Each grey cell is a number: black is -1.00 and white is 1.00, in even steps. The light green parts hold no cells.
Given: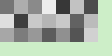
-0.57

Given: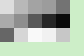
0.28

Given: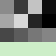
-0.55

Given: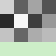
-0.25

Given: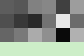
0.06

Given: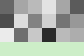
0.78
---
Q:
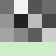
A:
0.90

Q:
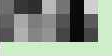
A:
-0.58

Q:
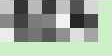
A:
-0.59

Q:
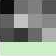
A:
-0.12

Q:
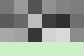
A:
0.20

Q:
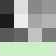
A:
0.74

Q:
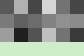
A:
0.39

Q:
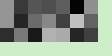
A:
-0.55
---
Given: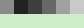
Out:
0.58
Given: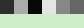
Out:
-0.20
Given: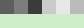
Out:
0.47
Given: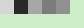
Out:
0.14
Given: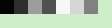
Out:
0.01
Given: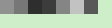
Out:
-0.31
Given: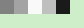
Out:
-0.80
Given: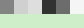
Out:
0.92
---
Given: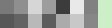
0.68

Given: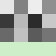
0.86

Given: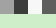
0.94

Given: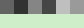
0.04

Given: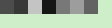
0.54

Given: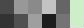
0.08

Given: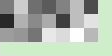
-0.13

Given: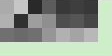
-0.68
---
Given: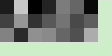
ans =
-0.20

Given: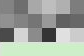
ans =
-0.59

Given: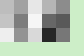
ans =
0.70

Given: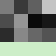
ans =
0.07

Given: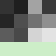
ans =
-0.43

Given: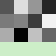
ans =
-0.98

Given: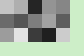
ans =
-0.54
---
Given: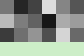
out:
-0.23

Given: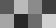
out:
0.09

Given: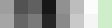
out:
-0.25

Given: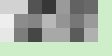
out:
0.04

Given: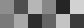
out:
0.43

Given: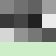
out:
-0.74

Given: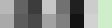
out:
-0.53

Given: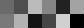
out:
0.46

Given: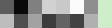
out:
0.00

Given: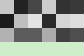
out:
0.78
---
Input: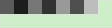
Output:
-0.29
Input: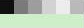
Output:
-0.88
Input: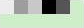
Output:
0.85
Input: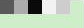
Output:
-0.30
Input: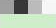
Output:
0.25
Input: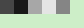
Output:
-0.45
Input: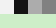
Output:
0.90
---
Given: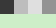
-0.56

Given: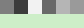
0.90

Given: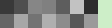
0.37

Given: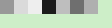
-0.79

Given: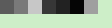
-0.57

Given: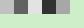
-0.23

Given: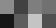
-0.82

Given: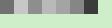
0.45

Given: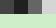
-0.47
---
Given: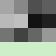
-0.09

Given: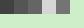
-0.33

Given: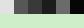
-0.55

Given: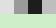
0.76

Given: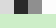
0.71

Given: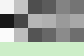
-0.34
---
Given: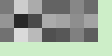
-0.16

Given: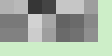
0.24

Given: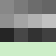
-0.21

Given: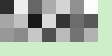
0.98

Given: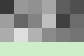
-0.38

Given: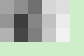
0.74
